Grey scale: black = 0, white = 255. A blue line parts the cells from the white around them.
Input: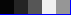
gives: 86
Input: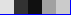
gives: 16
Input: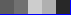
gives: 205
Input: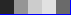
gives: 204
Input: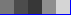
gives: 55
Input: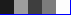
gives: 62
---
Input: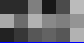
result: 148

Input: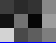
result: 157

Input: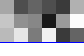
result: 252

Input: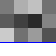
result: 132

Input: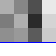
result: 212

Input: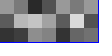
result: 82

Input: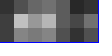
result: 113

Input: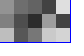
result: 66

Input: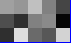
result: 6
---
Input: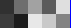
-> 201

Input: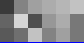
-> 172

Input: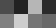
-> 117

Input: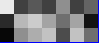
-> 164

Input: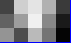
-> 136

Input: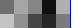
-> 38

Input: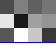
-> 160
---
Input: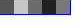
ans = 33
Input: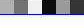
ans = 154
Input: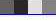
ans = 224
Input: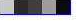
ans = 157
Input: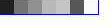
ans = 86
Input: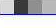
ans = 143
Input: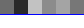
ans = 164
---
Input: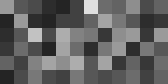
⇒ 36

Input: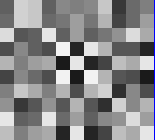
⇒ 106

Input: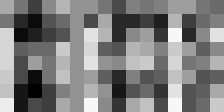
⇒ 117

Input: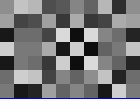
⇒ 160

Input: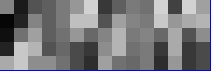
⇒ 6

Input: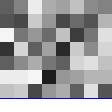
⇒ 84

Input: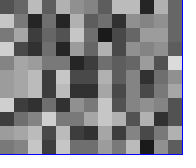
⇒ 198
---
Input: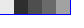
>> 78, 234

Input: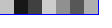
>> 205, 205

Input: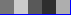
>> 89, 204

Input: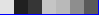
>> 197, 227

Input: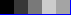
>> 121, 204

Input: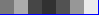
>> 49, 235

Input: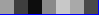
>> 137, 200

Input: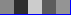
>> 204, 204

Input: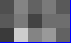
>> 67, 205
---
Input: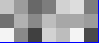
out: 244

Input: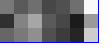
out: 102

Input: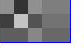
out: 94

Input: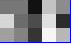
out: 160

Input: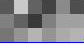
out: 118

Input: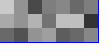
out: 105
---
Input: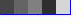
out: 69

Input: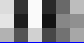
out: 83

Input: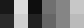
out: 208

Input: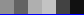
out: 99

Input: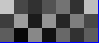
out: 136

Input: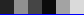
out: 144

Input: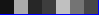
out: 39

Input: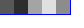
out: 87
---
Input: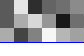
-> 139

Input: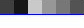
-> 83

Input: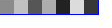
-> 55

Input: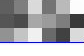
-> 252

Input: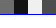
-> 77

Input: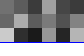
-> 59

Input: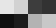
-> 50

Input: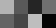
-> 112
